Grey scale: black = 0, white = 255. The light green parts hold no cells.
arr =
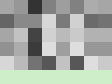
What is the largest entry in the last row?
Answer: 222
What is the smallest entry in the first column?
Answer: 101
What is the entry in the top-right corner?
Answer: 166
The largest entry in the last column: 202
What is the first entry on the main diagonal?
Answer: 166
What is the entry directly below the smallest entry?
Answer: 137
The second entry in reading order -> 151
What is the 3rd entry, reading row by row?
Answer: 51
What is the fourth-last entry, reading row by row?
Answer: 194
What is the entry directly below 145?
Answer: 215
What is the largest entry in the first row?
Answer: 172
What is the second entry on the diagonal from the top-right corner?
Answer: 107

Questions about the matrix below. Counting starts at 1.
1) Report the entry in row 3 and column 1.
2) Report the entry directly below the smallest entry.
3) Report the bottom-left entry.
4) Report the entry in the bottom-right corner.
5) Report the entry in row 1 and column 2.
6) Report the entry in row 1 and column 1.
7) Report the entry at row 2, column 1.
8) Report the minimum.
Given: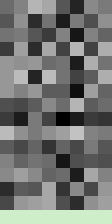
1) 115
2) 159
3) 72
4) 159
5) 130
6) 108
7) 86
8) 0

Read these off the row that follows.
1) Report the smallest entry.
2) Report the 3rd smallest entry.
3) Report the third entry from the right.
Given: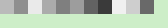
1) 58
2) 105
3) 240

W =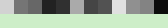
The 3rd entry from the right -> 144
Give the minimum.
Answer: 12
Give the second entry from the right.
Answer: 131
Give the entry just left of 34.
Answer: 103

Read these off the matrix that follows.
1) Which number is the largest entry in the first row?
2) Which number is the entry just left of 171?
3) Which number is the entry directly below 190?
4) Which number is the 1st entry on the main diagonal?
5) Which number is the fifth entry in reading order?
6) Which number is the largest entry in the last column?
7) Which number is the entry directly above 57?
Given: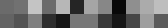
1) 196
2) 143
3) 91
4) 107
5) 183
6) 190
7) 135

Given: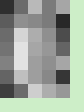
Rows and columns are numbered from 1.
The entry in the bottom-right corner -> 151
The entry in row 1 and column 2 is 107
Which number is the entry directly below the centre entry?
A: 158
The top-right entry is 166
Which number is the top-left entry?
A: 47
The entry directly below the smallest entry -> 76
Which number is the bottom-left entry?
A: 62
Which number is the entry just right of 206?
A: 173
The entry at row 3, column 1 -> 107
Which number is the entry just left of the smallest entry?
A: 123

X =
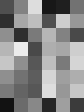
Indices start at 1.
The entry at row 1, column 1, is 79
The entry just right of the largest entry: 73
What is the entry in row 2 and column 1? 46
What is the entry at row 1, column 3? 221
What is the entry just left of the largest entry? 182
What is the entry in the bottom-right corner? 59
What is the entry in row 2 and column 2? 167
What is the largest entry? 235
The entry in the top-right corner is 114
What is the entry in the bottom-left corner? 18
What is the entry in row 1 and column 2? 130
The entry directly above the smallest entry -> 122
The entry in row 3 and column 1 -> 143

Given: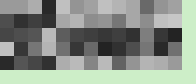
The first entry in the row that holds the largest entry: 78
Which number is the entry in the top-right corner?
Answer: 161
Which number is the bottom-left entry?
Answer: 41
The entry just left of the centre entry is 70
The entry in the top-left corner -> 154
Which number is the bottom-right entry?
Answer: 154
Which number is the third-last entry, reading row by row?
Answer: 180
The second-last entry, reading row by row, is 173
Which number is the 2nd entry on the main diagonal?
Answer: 49
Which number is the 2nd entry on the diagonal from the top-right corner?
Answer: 192
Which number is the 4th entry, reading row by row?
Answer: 41
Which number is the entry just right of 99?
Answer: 148

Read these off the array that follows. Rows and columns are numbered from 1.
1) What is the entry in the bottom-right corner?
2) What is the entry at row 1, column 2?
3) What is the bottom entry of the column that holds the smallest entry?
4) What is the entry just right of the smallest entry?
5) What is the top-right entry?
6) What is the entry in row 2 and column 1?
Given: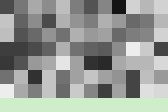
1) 216
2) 119
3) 161
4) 210
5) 210
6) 196
